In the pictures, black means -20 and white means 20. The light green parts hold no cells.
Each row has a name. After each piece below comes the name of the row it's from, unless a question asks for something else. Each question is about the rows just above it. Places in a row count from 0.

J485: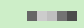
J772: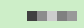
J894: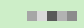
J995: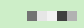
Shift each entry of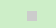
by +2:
14
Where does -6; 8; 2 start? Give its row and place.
J894, 2

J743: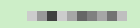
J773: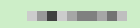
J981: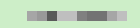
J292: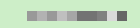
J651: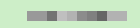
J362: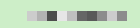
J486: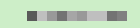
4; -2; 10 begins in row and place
J651, 1
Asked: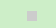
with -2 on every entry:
10
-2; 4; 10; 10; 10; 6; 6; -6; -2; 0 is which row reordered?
J981
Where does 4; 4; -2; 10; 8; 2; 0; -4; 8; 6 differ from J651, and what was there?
9, 8
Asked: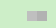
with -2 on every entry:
8; 6

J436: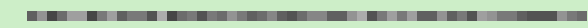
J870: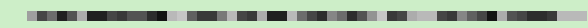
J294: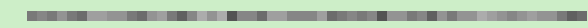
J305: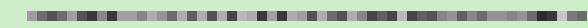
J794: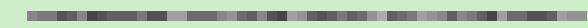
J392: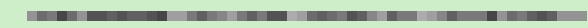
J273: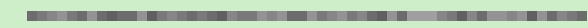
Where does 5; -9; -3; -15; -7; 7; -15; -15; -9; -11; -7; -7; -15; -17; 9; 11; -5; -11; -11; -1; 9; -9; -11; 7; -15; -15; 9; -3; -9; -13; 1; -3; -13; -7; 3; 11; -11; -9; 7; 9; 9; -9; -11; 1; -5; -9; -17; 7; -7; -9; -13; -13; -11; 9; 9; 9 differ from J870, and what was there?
12, -13
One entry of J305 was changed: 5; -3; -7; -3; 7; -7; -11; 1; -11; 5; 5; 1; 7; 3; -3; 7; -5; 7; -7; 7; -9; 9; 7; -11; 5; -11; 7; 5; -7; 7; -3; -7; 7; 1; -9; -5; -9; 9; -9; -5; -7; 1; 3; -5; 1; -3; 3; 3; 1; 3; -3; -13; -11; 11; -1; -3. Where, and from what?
4, 5
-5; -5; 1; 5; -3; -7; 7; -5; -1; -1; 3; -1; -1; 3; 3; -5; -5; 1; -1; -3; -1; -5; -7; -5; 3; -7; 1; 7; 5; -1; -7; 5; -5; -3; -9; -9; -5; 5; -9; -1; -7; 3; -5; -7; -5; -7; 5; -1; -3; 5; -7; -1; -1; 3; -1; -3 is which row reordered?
J392
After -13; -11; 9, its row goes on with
9; 9

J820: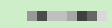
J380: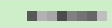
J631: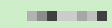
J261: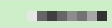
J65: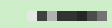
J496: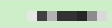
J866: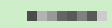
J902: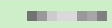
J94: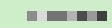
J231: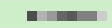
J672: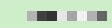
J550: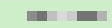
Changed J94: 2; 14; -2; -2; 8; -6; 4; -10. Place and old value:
5, -8
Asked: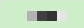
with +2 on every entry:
10; -8; -10; 18

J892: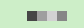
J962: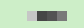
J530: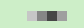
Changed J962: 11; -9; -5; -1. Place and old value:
2, -7
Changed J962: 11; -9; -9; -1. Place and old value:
2, -7
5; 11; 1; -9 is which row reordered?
J530
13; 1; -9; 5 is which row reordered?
J892

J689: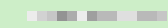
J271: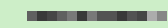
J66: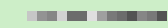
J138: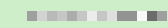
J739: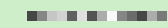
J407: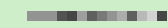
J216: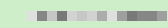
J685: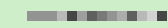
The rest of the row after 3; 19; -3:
5
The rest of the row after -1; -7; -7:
-11; -7; -9; 7; 1
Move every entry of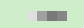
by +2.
17; 7; 1; 3

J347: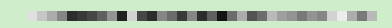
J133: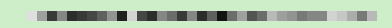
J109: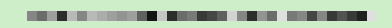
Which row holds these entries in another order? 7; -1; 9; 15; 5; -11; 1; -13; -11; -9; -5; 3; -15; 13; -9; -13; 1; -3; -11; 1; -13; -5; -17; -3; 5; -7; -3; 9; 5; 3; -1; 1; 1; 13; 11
J133
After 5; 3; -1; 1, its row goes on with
1; 13; 11; 7; -1; 9
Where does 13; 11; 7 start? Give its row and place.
J133, 30
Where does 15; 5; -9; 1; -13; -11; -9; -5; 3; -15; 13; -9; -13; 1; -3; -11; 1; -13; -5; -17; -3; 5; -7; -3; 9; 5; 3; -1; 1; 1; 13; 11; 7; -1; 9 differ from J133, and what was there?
2, -11

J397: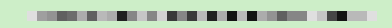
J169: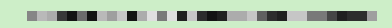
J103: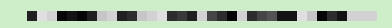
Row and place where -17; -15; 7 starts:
J169, 18
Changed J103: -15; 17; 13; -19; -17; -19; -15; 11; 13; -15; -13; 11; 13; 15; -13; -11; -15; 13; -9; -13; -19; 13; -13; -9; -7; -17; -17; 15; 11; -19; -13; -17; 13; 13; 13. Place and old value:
1, 15
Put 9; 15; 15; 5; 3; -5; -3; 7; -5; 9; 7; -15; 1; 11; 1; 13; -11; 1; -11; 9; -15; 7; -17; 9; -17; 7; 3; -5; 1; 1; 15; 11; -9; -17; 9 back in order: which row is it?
J397
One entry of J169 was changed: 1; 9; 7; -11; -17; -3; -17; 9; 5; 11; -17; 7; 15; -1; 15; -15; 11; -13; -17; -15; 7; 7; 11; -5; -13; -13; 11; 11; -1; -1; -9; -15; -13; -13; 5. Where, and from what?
25, -15
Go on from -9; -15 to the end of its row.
-13; -13; 5

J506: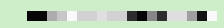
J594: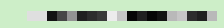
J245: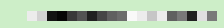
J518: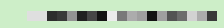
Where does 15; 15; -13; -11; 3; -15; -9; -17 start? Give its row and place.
J518, 0
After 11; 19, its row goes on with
13; 13; 15; 13; 13; -13; -19; 1; -13; 15; 15; 5; -17; 19

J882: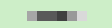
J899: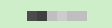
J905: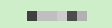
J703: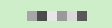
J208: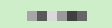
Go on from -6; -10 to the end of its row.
4; 14
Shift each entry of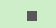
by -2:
-8
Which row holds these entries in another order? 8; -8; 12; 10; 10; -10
J905
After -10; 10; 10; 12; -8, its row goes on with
8
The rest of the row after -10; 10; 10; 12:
-8; 8
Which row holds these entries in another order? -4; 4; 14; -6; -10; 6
J208
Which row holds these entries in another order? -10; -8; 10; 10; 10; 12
J899

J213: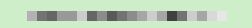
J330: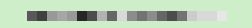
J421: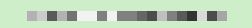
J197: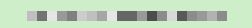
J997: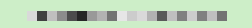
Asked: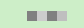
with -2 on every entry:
-2; 10; -2; 8
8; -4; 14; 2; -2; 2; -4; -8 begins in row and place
J330, 7
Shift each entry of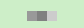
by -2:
2; -2; 10
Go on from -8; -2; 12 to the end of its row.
14; 14; 16
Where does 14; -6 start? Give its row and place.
J197, 14

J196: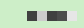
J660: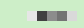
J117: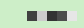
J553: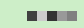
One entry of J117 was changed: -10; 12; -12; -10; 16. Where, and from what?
3, -8
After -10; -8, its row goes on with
16
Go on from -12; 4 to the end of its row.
0

